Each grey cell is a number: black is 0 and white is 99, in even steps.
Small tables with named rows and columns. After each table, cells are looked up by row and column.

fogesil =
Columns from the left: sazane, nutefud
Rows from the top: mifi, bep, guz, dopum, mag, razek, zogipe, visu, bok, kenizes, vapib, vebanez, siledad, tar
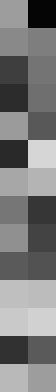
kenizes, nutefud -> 32
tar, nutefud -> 61
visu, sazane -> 46
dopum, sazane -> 17
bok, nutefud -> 26
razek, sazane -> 16
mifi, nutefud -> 2
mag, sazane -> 60
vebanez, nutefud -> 81
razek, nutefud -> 83
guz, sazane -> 24

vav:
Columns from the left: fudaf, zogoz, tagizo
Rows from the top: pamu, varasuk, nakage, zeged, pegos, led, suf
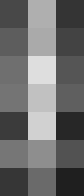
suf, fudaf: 21
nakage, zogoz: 86
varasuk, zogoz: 66
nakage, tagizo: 33
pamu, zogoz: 68
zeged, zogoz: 75
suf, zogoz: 41
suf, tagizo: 12
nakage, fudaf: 43
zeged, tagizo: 37
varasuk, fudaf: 36
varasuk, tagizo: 26

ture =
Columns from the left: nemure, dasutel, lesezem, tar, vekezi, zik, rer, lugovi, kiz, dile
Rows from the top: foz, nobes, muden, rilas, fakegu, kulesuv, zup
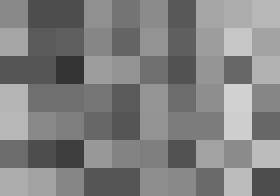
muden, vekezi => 57
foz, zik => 54
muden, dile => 69
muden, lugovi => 58
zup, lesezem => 52
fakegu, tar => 40
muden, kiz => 40
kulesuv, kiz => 54
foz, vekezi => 45
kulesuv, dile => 73
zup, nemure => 67
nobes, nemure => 64
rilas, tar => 46
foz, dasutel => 30
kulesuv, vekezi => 51
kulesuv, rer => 32
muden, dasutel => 33
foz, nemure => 53
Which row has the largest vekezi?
muden

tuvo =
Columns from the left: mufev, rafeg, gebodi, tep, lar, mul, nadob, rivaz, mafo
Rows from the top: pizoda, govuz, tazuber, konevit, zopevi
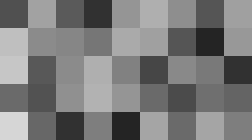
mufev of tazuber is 77
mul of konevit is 41
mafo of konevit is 39
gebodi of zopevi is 19
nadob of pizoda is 55
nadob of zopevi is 41
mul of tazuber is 27
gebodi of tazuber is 54
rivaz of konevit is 43
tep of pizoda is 19
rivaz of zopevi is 64
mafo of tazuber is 19
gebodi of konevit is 56
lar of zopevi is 14
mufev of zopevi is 83
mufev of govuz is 74
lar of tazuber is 50
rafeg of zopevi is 40
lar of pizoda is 58

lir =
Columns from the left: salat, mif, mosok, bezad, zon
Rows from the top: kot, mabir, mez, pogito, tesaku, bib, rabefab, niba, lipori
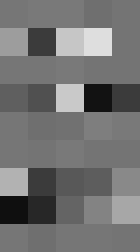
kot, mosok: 47
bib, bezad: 45
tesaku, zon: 47
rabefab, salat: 69
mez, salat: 46
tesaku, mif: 43
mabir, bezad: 86
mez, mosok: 47
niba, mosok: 39
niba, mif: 15
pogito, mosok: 78
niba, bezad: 51
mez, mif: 46
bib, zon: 45
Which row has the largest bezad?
mabir

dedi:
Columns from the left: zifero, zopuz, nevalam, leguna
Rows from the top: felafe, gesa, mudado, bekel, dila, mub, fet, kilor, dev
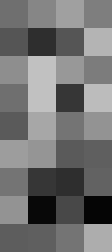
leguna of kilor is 2
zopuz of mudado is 75
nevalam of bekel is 21
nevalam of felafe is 62
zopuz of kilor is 3
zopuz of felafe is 52
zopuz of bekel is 75
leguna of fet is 38
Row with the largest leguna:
bekel

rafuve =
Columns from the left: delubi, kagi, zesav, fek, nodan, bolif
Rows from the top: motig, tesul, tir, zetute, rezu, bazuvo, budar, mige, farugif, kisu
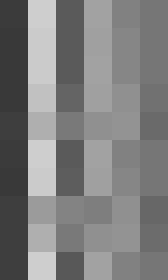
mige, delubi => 24
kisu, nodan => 50
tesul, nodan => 52
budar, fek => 62
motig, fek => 63
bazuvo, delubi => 23
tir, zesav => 35
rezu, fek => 56
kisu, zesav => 34
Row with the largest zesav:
mige

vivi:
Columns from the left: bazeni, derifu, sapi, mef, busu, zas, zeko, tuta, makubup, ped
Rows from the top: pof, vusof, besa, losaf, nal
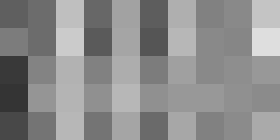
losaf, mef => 56
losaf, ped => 54
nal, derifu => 45
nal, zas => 41
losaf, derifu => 58
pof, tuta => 50
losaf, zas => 56
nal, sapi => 71
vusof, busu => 64
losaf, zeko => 59
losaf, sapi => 70
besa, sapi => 69
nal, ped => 66
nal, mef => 45
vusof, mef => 35
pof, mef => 40
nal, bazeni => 28
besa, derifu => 51
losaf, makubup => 56

